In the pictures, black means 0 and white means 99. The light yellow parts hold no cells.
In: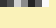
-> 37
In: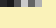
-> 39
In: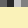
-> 77
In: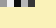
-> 71
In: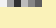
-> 52
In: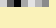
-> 71
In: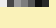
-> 6
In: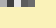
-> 36
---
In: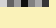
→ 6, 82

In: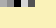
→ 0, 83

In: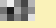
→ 65, 93

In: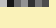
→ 57, 74

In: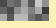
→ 66, 78

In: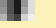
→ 10, 92
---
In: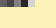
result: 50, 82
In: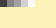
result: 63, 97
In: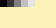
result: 49, 89
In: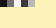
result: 95, 95
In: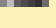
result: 30, 73
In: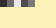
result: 90, 90
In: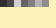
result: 39, 81
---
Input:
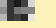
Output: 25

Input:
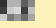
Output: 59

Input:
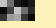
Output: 65

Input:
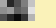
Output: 4

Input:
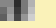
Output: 27

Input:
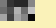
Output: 64
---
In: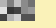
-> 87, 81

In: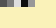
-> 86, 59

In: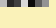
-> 84, 73

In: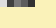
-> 86, 47

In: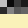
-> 74, 51

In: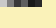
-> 78, 49

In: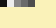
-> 92, 52
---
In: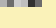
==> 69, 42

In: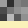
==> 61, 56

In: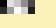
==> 2, 12

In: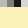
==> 72, 83

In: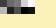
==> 24, 7

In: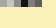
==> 65, 37
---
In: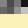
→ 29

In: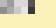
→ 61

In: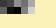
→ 27

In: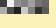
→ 94

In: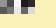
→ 29

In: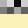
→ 85
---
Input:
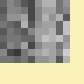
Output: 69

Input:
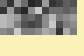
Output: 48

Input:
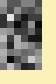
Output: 50

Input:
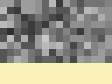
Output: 39

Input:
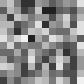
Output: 93

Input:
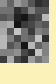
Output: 56

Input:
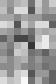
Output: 38

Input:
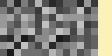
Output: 65
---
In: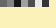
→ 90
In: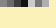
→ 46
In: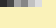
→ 75
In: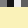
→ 92
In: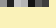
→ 35
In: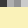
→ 57
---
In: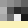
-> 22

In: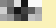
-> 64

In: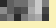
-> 27

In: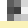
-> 94

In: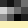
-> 27

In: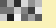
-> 90
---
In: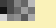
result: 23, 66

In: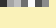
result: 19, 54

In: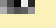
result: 53, 58

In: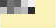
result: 28, 17

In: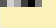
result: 34, 49

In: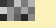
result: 21, 53
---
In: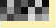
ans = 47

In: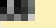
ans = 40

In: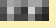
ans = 20

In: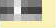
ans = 25

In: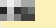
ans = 43

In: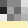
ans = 75

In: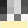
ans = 36

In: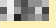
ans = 25

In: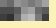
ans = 35
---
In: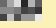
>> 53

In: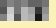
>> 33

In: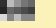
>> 14

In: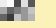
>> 65

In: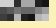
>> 29

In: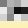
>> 91
